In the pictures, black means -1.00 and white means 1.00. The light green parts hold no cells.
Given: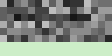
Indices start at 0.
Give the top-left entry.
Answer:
0.35
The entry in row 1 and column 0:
-0.25
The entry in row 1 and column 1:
-0.37
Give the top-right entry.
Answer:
-0.13
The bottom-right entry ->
-0.70
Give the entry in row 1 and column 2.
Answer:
-0.37
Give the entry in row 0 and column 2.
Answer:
-0.13
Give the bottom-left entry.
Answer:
0.48
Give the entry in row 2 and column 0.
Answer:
-0.25
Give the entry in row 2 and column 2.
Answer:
-0.82
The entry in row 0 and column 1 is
-0.70

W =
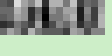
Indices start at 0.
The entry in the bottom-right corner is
0.04
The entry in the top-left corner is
-0.28
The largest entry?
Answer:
0.72
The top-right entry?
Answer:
0.15
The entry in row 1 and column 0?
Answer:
-0.17
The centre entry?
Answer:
-0.06
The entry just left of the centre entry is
-1.00
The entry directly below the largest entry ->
0.40
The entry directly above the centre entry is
0.15
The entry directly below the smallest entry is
-0.77
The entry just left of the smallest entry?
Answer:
-0.06
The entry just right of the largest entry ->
0.28
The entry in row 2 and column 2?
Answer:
0.28
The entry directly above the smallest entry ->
-0.89
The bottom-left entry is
-0.17
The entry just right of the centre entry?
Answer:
-0.06
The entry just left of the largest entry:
-0.40
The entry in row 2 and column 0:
-0.28

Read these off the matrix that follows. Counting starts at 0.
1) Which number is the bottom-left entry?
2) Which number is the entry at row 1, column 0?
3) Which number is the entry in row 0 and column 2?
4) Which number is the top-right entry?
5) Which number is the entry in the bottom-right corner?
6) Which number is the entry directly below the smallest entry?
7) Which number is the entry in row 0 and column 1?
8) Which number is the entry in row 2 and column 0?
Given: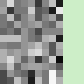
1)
-0.43
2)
0.28
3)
-0.06
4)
-0.78
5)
0.38
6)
-0.31
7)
0.70
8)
-0.06

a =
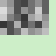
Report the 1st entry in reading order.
0.37
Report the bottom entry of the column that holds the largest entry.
0.37
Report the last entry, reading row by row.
0.49
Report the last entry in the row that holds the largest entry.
-0.24
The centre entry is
-0.57
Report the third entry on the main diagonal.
-0.24
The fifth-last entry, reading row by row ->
-0.11
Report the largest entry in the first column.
0.72
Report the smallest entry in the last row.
-0.37
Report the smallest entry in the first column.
-0.57

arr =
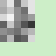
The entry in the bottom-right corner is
0.69
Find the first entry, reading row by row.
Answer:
0.43
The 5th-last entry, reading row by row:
-0.12
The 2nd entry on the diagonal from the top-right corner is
-0.12
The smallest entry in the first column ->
-0.23
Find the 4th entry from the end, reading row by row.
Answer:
0.43
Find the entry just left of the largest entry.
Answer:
0.69
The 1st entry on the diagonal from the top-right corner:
0.79
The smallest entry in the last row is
-0.34

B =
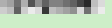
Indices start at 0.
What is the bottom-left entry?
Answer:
0.61
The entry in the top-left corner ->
0.37
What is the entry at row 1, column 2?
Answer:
-0.24
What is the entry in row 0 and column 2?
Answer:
-0.12
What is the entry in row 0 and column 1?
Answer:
0.26
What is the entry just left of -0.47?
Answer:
-0.24
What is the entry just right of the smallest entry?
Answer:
0.49
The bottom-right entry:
0.84
